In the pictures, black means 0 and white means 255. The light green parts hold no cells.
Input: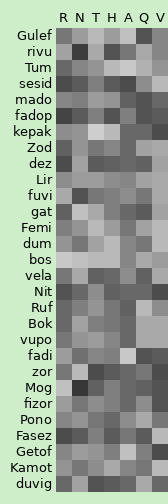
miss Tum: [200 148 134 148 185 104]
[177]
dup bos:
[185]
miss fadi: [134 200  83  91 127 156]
[112]
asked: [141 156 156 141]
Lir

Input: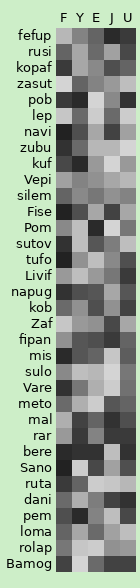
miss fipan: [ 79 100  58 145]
[86]
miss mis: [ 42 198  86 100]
[93]
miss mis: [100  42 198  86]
[93]
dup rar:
[58]
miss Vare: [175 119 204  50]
[113]
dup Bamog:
[66]
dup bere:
[50]

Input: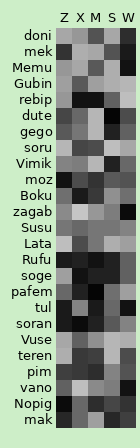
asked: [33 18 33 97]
Rufu
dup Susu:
[118]
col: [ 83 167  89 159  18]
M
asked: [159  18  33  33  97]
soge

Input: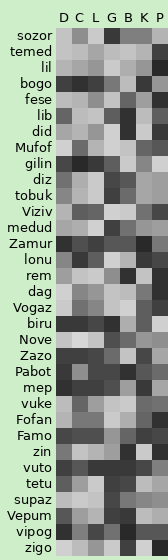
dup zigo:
[208]
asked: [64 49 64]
bogo
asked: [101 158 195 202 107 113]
vuke
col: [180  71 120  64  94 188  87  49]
D

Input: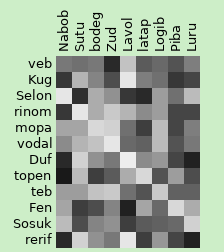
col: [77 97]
Luru
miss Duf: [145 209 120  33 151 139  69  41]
[237]

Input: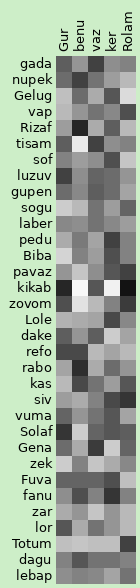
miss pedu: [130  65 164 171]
[122]
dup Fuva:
[100]
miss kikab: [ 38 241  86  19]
[248]
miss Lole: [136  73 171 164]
[178]
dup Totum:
[191]
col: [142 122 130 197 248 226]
benu
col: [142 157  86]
ker

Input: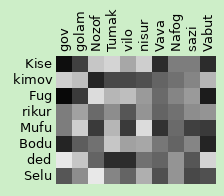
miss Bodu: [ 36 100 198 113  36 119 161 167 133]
[93]
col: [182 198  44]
Tumak
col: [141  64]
sazi
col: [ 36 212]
Vabut
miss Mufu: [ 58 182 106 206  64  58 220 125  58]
[50]
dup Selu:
[80]
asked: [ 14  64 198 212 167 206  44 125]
Kise

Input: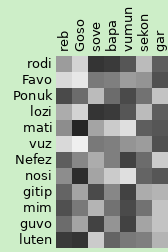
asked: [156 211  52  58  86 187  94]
rodi
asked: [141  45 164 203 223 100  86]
nosi

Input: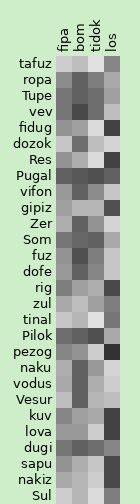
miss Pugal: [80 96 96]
[88]
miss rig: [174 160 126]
[73]
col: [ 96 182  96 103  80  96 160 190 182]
bom

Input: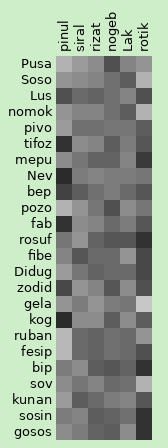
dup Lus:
[80]
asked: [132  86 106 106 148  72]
fibe
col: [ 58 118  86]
rotik

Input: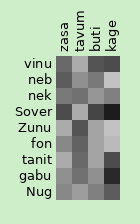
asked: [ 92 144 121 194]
neb
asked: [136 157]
Nug
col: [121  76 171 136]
zasa

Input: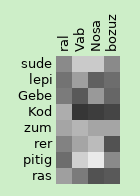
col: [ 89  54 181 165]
Vab
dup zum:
[165]
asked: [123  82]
ras
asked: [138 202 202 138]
sude
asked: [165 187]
rer

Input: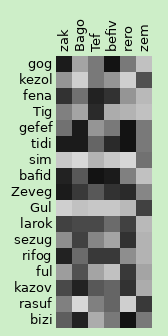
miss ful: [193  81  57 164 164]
[157]
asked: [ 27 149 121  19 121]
gefef
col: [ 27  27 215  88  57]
Bago
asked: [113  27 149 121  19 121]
gefef
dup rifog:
[57]

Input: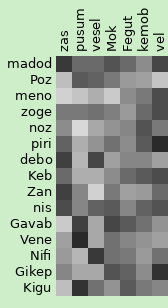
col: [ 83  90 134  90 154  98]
kemob
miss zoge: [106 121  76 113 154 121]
[127]

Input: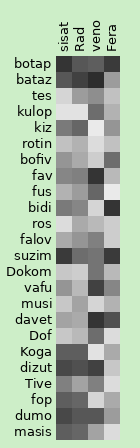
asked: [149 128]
falov
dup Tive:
[128]
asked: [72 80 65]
dizut
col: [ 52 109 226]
veno
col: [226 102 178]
Rad
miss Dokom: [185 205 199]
[116]

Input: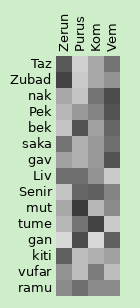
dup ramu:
[139]
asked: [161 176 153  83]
gav
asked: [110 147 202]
Liv
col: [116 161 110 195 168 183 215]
Zerun
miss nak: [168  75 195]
[116]
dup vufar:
[189]
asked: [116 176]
saka

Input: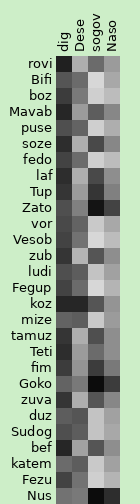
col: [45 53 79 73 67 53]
dig
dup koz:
[38]

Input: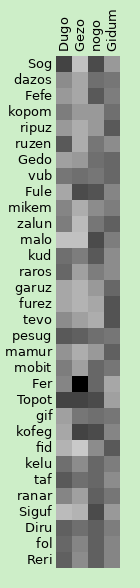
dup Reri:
[96]
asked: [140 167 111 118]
dazos
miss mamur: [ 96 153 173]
[147]
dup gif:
[118]

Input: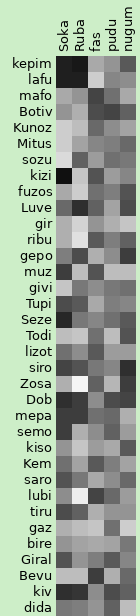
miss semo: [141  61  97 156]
[175]
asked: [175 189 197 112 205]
gaz
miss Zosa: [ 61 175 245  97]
[182]
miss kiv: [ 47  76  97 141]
[53]

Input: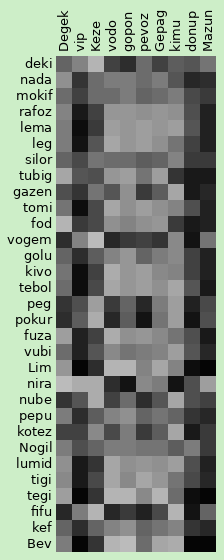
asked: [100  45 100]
kef
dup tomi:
[144]
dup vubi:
[85]
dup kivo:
[65]

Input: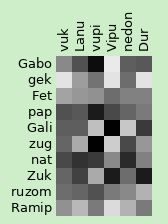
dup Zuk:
[27]
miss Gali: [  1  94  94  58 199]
[191]
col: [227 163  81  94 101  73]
vuk
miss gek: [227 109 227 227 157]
[115]
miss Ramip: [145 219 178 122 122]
[184]
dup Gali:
[94]
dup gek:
[227]

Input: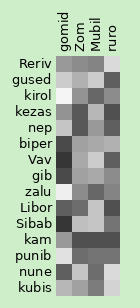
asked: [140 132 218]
Reriv
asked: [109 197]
Libor
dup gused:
[204]
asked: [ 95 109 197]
Libor
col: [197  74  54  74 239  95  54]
gomid
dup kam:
[80]

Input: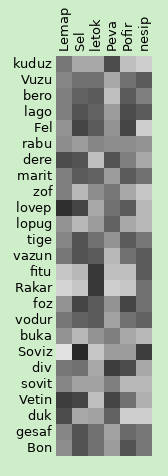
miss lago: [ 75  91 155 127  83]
[98]
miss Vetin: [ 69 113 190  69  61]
[176]
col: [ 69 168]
Sel
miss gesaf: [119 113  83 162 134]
[106]

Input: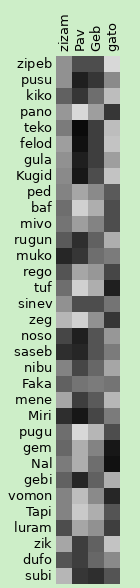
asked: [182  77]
pugu
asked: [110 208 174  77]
baf

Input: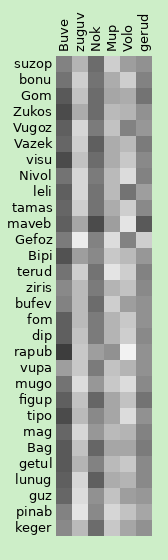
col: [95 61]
Buve
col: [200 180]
Volo
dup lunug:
[95]

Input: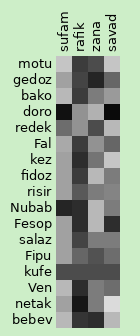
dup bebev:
[184]
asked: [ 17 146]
doro
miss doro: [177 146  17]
[10]
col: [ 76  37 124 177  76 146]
zana
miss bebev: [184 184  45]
[53]
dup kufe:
[76]

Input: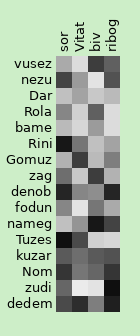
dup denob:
[37]
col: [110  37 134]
sor

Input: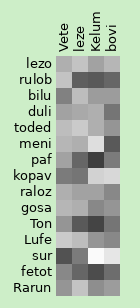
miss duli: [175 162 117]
[169]
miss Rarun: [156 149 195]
[142]
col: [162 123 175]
Vete
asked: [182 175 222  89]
meni
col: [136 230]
bovi
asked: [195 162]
lezo
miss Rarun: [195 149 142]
[156]

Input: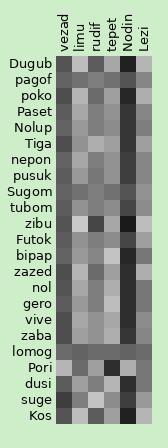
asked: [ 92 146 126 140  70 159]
Futok
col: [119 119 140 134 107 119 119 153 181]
Lezi
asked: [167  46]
vive
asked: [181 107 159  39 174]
poko

